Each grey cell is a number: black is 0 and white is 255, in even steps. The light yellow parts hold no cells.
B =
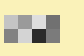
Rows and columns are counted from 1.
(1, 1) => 196
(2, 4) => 123
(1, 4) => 113

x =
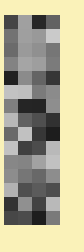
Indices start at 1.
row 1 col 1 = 69
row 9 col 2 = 193
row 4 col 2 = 165
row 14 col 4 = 185
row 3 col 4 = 118
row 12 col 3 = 104
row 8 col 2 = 97
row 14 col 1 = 51
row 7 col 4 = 142
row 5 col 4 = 54
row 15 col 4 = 122
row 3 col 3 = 144
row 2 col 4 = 202
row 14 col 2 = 144
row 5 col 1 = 33
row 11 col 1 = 135
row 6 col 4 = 139

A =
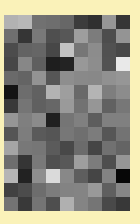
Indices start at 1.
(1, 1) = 178
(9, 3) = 90
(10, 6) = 107
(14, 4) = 78
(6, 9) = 140
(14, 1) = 115
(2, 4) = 79
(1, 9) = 54
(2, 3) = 121
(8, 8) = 128
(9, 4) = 85
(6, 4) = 179
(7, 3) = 96
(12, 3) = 142
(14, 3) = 116
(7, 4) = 103
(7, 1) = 57
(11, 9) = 150
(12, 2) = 34
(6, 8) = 126
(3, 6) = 118
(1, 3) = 113
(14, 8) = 73
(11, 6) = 158
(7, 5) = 154
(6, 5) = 158
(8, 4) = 32
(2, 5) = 87
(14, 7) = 117
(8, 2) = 127
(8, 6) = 128

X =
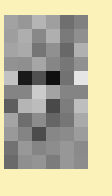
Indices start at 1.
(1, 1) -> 162
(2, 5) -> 122
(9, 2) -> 132
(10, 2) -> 152
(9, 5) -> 139
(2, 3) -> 136
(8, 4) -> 101
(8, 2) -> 110
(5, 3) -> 80
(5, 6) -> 229
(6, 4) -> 163
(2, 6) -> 143
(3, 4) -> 144
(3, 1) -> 164
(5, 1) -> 194
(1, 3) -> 181
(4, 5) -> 119
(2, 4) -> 175

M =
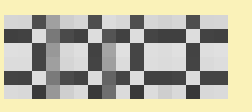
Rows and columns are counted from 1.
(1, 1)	213
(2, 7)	221
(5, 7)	220
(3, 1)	223
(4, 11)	221
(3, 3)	68
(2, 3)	221
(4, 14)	68
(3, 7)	66
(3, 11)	222
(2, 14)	221
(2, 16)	65
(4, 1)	220
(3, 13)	224
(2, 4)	121
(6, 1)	218
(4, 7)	68
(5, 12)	65
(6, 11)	220
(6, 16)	218
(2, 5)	74
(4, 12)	219
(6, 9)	219
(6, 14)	56
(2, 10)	221
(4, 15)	218
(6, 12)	206

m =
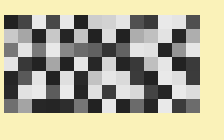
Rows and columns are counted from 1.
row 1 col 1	34
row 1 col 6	34
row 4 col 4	166
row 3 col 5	136
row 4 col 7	39
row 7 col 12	233
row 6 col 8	60
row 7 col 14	108
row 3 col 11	225
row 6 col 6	37
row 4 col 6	230
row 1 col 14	79
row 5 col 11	35
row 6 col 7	224
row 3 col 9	98
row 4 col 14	58
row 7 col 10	107
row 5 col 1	38
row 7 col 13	59
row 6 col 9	229
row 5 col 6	42
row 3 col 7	97
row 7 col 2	164
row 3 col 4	232
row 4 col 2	56
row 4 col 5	34
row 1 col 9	228
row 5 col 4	34
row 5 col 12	233
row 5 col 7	194

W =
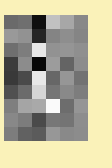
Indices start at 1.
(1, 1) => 106
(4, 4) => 156
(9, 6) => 140
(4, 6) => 140
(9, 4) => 151
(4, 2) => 140
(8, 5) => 116
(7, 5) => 109
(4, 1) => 60
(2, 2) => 146
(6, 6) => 125
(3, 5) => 149
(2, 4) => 132
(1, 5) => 167
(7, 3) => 169
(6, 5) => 137

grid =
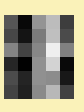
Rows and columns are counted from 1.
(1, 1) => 86
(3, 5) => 128
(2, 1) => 71
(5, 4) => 140
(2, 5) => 75
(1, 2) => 8
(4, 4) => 211
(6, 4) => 184
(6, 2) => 32

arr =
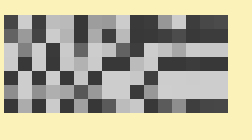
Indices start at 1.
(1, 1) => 70
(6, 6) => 87
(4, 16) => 56
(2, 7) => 171
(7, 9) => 188
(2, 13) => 76
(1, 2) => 205
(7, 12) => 91
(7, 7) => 55
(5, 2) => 205
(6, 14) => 205
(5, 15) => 205
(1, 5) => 186
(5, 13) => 205
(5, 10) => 199
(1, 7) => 157
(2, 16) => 60
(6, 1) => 142
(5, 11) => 63
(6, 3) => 145
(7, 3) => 56
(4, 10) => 187
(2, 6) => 56
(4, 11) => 203
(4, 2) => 56
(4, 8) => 56
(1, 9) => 204
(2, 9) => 186
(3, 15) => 200
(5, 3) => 57
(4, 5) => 199
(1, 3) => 63
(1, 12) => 151
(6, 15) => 205
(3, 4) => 58

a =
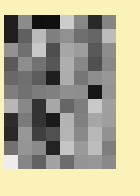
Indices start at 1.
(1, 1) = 30
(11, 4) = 162
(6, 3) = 124
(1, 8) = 132
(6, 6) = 142
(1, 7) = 41
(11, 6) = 148
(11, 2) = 134
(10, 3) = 138
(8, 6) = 128
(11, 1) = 237
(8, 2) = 122
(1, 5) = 204
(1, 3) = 15
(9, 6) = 137
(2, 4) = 127
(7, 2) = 136
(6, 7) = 23
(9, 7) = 184
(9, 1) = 40
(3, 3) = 200
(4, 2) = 141
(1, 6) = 135
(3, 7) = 89
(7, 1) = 183
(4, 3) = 114
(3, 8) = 141

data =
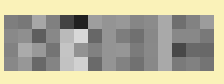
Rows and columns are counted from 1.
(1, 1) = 126
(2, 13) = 136
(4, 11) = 136
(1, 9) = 152
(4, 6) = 209
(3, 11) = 137
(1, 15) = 156
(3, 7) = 129
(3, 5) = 196
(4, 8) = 148
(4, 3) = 104
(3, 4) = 116
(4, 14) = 129
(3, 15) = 104
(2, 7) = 103
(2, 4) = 136
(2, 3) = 94
